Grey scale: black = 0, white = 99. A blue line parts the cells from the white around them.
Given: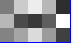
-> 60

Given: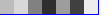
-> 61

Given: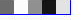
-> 56

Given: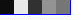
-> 46

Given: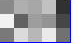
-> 61

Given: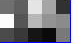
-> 43
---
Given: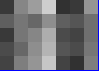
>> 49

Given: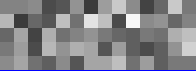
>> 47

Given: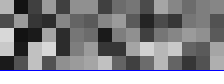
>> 68

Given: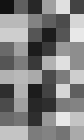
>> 66

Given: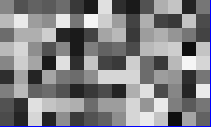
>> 38
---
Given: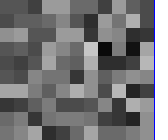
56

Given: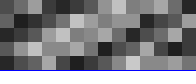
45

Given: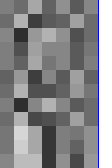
59

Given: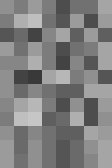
64

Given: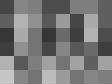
49

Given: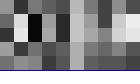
26
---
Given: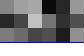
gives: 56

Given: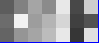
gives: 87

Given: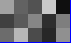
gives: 56

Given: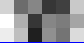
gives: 85

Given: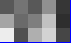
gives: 27

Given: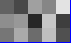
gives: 31

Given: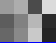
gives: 14
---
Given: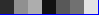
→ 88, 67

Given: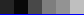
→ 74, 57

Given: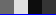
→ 87, 41

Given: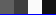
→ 97, 37

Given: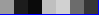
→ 81, 74

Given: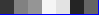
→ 95, 88

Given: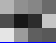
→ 89, 77

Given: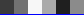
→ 96, 66

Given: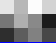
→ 98, 89

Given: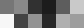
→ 96, 78
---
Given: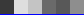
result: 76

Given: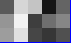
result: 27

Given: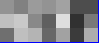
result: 70

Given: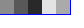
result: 16

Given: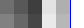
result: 27

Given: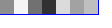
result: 44

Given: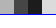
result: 11

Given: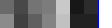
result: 37
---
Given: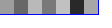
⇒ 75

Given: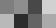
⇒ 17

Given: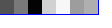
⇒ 96

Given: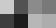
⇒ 11

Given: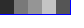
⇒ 58

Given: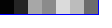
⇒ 85

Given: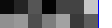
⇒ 63
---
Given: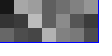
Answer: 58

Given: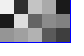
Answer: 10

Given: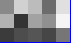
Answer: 87

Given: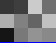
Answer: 43

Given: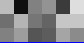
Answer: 86

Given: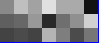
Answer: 7

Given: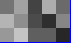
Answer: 41

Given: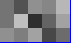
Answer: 71
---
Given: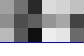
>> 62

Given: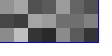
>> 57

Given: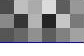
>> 29

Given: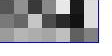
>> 33

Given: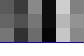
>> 35

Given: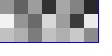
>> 58

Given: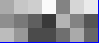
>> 66

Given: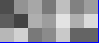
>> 30
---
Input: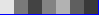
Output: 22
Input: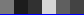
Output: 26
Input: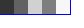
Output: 96
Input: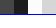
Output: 83
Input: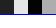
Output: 67
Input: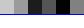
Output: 50
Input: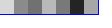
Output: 65
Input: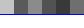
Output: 43
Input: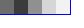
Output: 94
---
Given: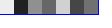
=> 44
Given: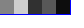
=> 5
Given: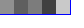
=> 78
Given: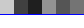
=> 45
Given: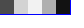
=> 7
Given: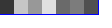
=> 31
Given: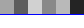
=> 14
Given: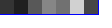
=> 27
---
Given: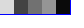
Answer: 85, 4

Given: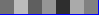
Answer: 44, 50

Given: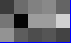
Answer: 23, 26

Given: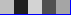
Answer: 74, 64

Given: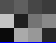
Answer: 31, 15

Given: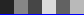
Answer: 14, 72

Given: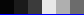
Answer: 2, 42

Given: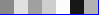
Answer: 53, 69

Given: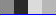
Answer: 54, 71

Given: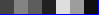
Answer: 26, 6
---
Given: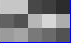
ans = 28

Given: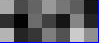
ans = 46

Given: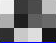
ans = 22

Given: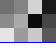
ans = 51

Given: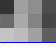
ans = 62

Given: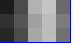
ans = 69

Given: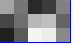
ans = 16
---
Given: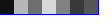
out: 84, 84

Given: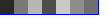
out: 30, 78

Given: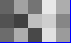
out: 74, 90

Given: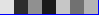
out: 10, 88

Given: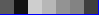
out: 71, 80

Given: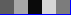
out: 4, 83

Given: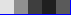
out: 24, 88
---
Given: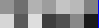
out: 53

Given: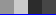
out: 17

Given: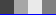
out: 91

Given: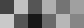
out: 71

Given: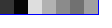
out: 44

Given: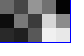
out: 93

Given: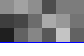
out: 76
